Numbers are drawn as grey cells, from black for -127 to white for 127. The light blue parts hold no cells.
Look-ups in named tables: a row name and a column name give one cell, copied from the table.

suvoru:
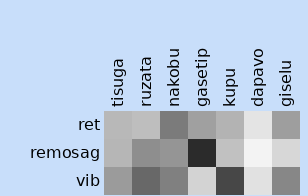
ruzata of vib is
-23
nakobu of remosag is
21
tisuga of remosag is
54
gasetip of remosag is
-84
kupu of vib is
-56
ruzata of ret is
62
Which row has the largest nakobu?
remosag

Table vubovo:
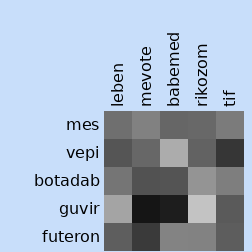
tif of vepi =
-73
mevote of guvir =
-106
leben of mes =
-16
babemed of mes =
-25
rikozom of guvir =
67
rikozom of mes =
-23
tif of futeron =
-34
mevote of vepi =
-24
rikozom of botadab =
20
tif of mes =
-4

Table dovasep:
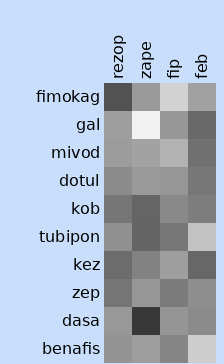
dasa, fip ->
21
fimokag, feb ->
33
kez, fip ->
30
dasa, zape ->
-71
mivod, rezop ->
28
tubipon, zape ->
-27
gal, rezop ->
30
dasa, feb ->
10

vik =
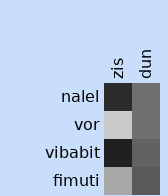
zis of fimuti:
40
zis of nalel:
-84
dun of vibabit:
-29
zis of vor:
74
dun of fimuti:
-37
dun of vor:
-15
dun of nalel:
-16
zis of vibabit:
-95

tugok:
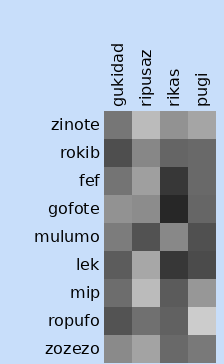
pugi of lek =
-52
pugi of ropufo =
76
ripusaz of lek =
39
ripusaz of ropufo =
-15
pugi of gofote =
-25
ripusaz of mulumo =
-45
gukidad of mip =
-18
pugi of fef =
-22
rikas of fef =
-72
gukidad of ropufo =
-44
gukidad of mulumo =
-3
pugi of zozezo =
-6
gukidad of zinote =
-9
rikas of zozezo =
-22
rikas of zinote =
18
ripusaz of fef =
31
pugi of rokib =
-22
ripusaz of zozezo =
35
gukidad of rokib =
-49

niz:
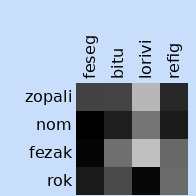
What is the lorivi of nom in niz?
-10
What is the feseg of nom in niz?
-127
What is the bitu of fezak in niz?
-16
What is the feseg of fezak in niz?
-122
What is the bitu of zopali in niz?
-59
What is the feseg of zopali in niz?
-61
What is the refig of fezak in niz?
-23
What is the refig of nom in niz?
-100
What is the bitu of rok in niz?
-53
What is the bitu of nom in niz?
-97
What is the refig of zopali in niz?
-88
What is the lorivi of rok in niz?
-120
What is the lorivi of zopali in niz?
55

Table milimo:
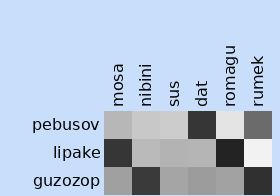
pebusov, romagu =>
100
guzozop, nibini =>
-69
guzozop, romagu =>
34
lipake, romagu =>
-92
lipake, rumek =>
114
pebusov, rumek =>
-20
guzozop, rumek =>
-79
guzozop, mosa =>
32
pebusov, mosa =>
55
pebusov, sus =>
76
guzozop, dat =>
28
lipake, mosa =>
-73
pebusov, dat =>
-73
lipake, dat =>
53
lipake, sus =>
51

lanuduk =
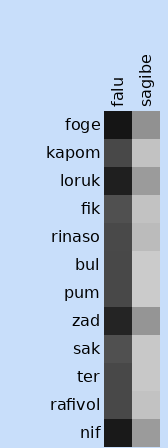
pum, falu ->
-55
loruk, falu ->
-96
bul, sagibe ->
75
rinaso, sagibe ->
59
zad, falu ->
-91
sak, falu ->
-47
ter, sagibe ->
72
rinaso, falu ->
-54
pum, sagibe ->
75
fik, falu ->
-47
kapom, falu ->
-55
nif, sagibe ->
27
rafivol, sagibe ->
66
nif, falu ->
-102
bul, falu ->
-55
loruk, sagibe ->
27
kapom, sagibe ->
66
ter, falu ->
-55

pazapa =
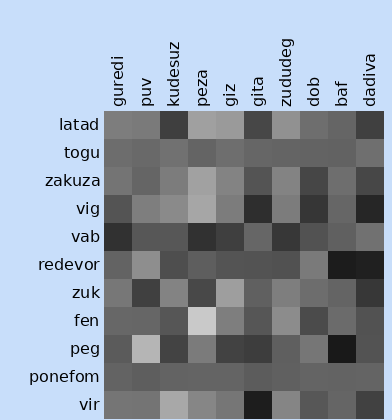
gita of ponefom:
-35
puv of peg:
53
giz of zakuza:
3
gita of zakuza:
-43
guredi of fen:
-24
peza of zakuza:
33
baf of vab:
-31
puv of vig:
-1

